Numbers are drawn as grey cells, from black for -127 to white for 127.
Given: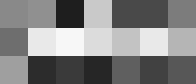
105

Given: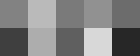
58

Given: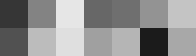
3

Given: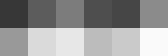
-35

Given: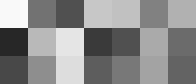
57

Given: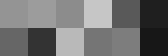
28

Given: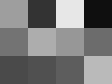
45

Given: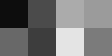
-52

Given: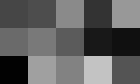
-6
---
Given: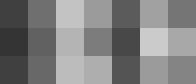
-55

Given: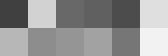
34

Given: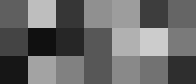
49

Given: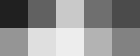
109

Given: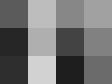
47

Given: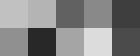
37

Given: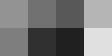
-79

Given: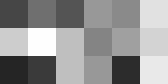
4
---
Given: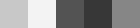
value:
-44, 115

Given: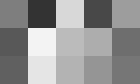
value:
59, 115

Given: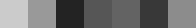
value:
-41, 75

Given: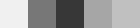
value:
-72, 112

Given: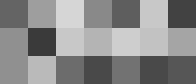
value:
52, 86

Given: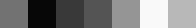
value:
-43, 121

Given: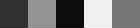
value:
-115, 112

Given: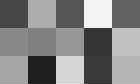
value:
22, 114
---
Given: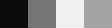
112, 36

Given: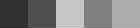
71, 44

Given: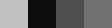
66, -15

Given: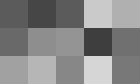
86, 74

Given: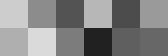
90, 77

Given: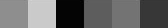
74, 14

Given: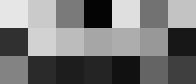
102, 95

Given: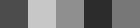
71, 15
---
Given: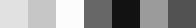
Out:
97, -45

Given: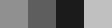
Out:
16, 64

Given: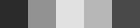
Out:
-84, -54

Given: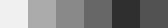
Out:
112, -45

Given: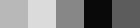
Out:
56, -35

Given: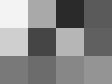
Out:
115, 20

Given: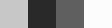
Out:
71, 124
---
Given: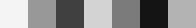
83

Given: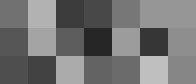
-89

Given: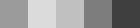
64

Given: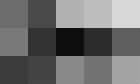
-113

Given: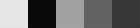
34

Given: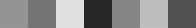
-88

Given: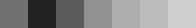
17

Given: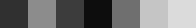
-114
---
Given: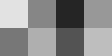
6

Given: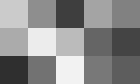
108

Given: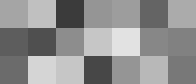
-48

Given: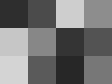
7

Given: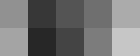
-72

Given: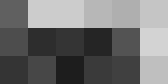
-82
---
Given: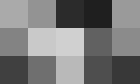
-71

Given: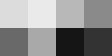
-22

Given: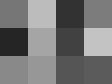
-62

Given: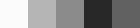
11

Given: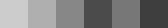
-8

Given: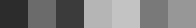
-20

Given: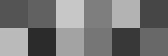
-57

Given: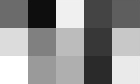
-72

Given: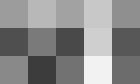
-48
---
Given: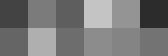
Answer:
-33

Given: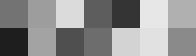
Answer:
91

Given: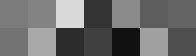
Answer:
89

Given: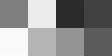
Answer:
-84

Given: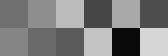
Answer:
60

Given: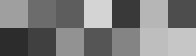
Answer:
-34

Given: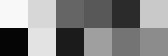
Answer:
-26

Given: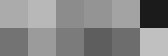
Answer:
12
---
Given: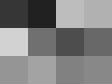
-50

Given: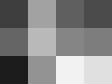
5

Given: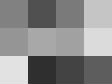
33

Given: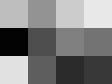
0

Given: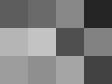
-48

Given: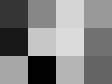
91

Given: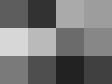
-20

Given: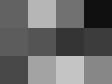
-75

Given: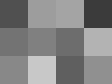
-18
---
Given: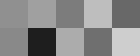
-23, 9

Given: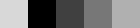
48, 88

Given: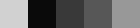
24, 81

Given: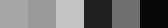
-119, 38

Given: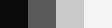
115, -116

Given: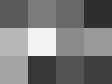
-81, 37

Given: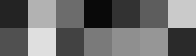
74, -47
